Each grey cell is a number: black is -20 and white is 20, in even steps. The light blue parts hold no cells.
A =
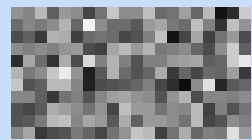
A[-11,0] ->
3
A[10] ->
[1, 6, -11, -8, -7, -1, -4, -9, -2, 3, 11, 9, -10, -2, 7, -4, 0, -1, 15, 4]
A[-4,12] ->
-7
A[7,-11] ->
6
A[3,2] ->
2
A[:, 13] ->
[-2, -1, -17, 0, 4, -11, -13, 3, 2, 2, -2]
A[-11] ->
[3, 1, 9, -5, 4, 2, -9, -2, 11, 2, 2, 10, -3, -2, 5, -4, 9, -17, -13, 12]
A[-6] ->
[8, -1, 2, 11, 17, 3, -15, -6, 8, -3, -7, -4, 7, -11, -4, -9, -3, -4, 5, -11]
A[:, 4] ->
[4, 8, 7, 3, 7, 17, 9, -2, 5, 10, -7]
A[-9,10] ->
-7
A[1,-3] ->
-12
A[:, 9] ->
[2, -3, -9, 9, 0, -3, -6, 6, 10, 7, 3]
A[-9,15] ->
6
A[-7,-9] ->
0
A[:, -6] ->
[5, -3, -9, 2, 5, -4, -18, 8, 1, -2, 7]
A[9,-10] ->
-5
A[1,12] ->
6
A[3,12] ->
-1
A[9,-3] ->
-7
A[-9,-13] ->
-2
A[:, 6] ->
[-9, 18, -3, -8, 14, -15, -15, -7, -2, 6, -4]
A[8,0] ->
-7
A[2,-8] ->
10
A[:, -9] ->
[10, 4, 0, 8, 0, -4, 0, 2, 4, 4, 9]
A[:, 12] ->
[-3, 6, 10, -1, 0, 7, -9, -7, -2, 4, -10]
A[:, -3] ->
[-17, -12, -2, 2, -4, -4, -14, 1, 0, -7, -1]
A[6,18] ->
-6
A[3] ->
[2, 0, 2, 0, 3, 4, -8, -10, 6, 9, 4, 8, -1, 0, 2, -4, -8, 2, 12, -5]
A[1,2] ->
-1

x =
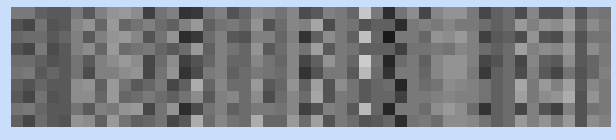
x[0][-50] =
-1
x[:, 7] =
[0, -4, 0, -4, 0, 0, -5, -4, 0, -5]
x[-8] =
[-4, -3, -3, -6, -4, 0, -6, 0, 3, 4, 1, -7, -2, 3, -13, -11, -3, 0, -6, -7, 0, 0, -4, 0, -12, -5, 2, -1, -5, 10, -4, -16, -1, -1, -4, 3, 2, 4, 0, -10, -6, -5, -8, 3, -7, -8, 1, -7, -2, -2]
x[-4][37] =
1
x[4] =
[-3, -3, -5, -7, -6, -2, -6, 0, 2, 4, 2, -9, -3, 2, -10, -7, -4, 0, -4, -4, 1, -2, -4, 1, -9, -5, 3, -1, -4, 12, -2, -14, -3, -1, -5, 1, 3, 3, 0, -9, -7, -3, -9, 1, -5, -6, 2, -6, -4, -1]
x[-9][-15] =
-1
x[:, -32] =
[-7, -1, -6, -2, -4, -5, -3, 1, -5, -2]
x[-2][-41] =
3
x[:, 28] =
[-4, -2, -5, -2, -4, -6, -2, -2, -6, -3]
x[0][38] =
-1
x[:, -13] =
[3, -1, 4, 1, 3, 3, 1, 0, 2, 2]
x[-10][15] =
-11
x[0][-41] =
4
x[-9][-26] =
0
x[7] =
[-6, -9, -2, -7, -6, 2, 2, -4, 4, -4, -3, -1, -3, -5, -2, 2, -6, 0, 1, -3, 2, -8, -3, 1, -3, 6, -7, -1, -2, -6, -4, -4, -10, -1, -1, 0, 1, 0, 0, -2, -5, -3, 5, -1, 2, 3, 7, -7, 3, -1]
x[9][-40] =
-5
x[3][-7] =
0
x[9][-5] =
-1
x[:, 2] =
[-5, -2, -3, -1, -5, -6, -4, -2, -4, -3]
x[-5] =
[-2, -1, -6, -4, -6, -2, -8, 0, 0, 2, 3, -9, -2, 3, -12, -8, -1, 0, -5, -3, -1, -2, -3, 1, -12, -7, -1, -1, -6, 9, -3, -12, -1, -1, -4, 1, 3, 3, -1, -11, -5, -3, -8, 0, -6, -9, -2, -7, -4, 0]
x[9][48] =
2
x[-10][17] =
0
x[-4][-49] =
-7
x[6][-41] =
-2
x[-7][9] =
-3
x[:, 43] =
[1, 0, 3, 0, 1, 0, -1, -1, 0, 0]
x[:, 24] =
[-8, 0, -12, -2, -9, -12, -5, -3, -10, -3]

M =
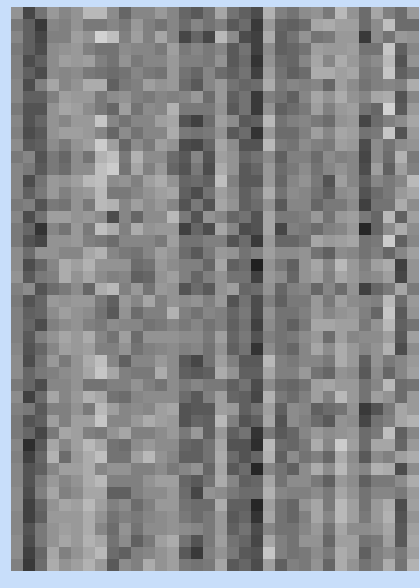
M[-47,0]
3
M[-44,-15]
-2
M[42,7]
3
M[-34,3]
-1
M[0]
[3, -9, -2, 4, 1, 3, 9, 9, 2, -4, 1, 1, 4, 1, -4, -6, -2, 6, -2, -5, -8, 8, 0, -2, 2, 3, -1, 9, 3, -3, 6, 0, -3, 4]
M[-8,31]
-1
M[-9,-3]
7
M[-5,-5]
-1
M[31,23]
-4
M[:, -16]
[-2, -6, 2, -6, -6, -5, -2, -5, -6, 2, -6, 2, 3, 3, 0, 2, 3, -4, 1, -7, 3, -5, -2, 5, -7, -4, -5, -4, -5, 0, 3, -5, -4, 4, 0, -5, -7, -3, -6, 1, -1, -5, -6, -5, -2, -1, -6]
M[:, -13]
[8, 4, 7, 2, 3, 5, 7, 0, 3, 9, 4, 9, 2, 4, 4, 7, 3, 6, 6, 4, 5, 3, 4, 3, 0, 3, 2, 0, 2, 9, 6, 2, 8, 5, 6, -1, 9, 8, 1, 6, 8, 5, 6, 1, 6, 11, 5]
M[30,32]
1
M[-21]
[0, -4, -8, 0, 2, 3, 0, -1, 2, 1, 1, -2, -1, 1, -1, 1, -2, 0, -5, -2, -10, 2, -2, -5, -1, 6, 6, 5, 5, -1, 3, 9, -5, -2]
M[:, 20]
[-8, -11, -10, -10, -12, -10, -3, -11, -11, -5, -12, -7, -2, -4, -6, -2, -3, -7, -7, -11, 0, -15, -10, -3, -8, -8, -10, -7, -12, -6, -5, -8, -9, -2, -5, -12, -13, -4, -14, -4, -3, -14, -12, -8, -9, -7, -8]
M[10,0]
0
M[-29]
[-1, -4, -12, 1, -2, 4, -1, 10, 7, 0, 7, 3, 4, 4, -10, -4, -8, 6, 1, -8, -7, 6, -9, 0, -1, -3, 0, 1, 4, -14, -4, 2, 7, 2]
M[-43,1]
-8
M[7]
[1, -5, -5, 0, 5, 4, 4, -1, 2, 3, 0, -1, 1, 0, 1, 4, -3, 4, -5, -2, -11, 0, -2, -5, 1, 6, 3, 7, 3, 1, 6, 7, -7, 1]
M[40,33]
4
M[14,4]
3
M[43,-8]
-2
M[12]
[-1, 1, -7, -1, -4, 2, -2, 8, 10, -1, 8, 2, 2, -3, -6, 1, -7, 5, 3, -4, -2, 2, -5, 0, 0, -3, 2, 0, 1, -9, 2, -3, 8, -1]
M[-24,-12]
-4
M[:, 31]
[0, 10, -2, 11, 9, 11, 1, 7, 13, 0, 11, -2, -3, -5, -1, -1, -2, 9, 2, 12, -4, 7, 5, -1, 9, 11, 9, 5, 8, -1, -4, 9, 3, -1, 0, 10, 6, 0, 7, -1, 1, 7, 8, 6, 5, 2, 7]
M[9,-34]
1
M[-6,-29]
5
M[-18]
[2, -8, -2, 4, -1, 3, 7, 10, 1, -5, 1, 1, 4, 2, -6, -9, -2, 5, 0, -6, -6, 9, 0, -1, 1, 1, -1, 7, 4, -5, 3, -1, 1, 4]
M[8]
[-1, -7, -7, 3, 6, 5, 2, -1, -4, 5, -2, 2, 1, 8, -1, -1, -1, 3, -6, -2, -11, 3, -5, -3, -1, 5, 0, 4, 5, -2, -4, 13, -6, 4]
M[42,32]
-7
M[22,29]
1
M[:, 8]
[2, 1, 10, -2, -2, -3, -5, 2, -4, 1, -4, 5, 10, 12, 2, -1, 8, -8, 7, -3, 1, 3, 0, 9, -5, -6, 2, -2, 0, 1, 6, 0, -2, 5, 1, 3, -2, -2, 3, 0, -5, 0, -2, -3, -2, -3, -6]
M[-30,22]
-1
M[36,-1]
4
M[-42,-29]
2
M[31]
[-1, -4, -8, 1, 1, 3, -2, -2, 0, 0, 3, 0, -2, 2, -1, 1, -1, -1, -5, -2, -8, 2, -3, -4, -2, 5, 6, 4, 4, -2, 1, 9, -3, -2]

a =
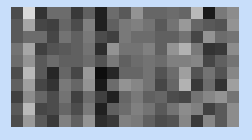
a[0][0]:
-8
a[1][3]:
-10
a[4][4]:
-5
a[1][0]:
-6
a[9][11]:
-5
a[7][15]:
-2
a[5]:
[-8, 9, -6, -14, -4, -9, 4, -18, -14, -4, -4, -2, -7, -3, 5, -7, -2, -7, 1]
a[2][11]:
-3
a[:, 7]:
[-15, -15, -8, -13, -7, -18, -16, -10, -15, -13]
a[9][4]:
0
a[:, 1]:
[14, 6, -3, 6, 3, 9, 5, 2, 9, 4]
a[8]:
[-6, 9, -9, -8, -4, -8, -1, -15, -5, -3, 0, -2, -6, -2, 2, 0, -10, -6, 2]
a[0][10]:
3
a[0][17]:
-1
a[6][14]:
8
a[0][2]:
-12
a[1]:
[-6, 6, -9, -10, -4, -8, 0, -15, -5, -1, 0, -2, -6, -2, 4, -4, -6, -7, 3]
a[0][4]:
-3
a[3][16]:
-12
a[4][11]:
-2
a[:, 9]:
[-6, -1, -1, -2, -5, -4, 3, -4, -3, 0]
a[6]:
[-5, 5, -9, -12, -1, -4, 3, -16, -3, 3, 1, -2, -9, -4, 8, -11, -3, -12, 5]
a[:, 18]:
[2, 3, -2, 2, -2, 1, 5, -2, 2, 2]
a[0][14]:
-4
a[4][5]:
-5
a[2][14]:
-2
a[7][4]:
-2
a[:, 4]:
[-3, -4, -2, -6, -5, -4, -1, -2, -4, 0]
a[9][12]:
-8
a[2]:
[-6, -3, -3, -9, -2, -5, -1, -8, -10, -1, -3, -3, -5, -5, -2, -9, 3, -3, -2]
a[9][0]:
-8
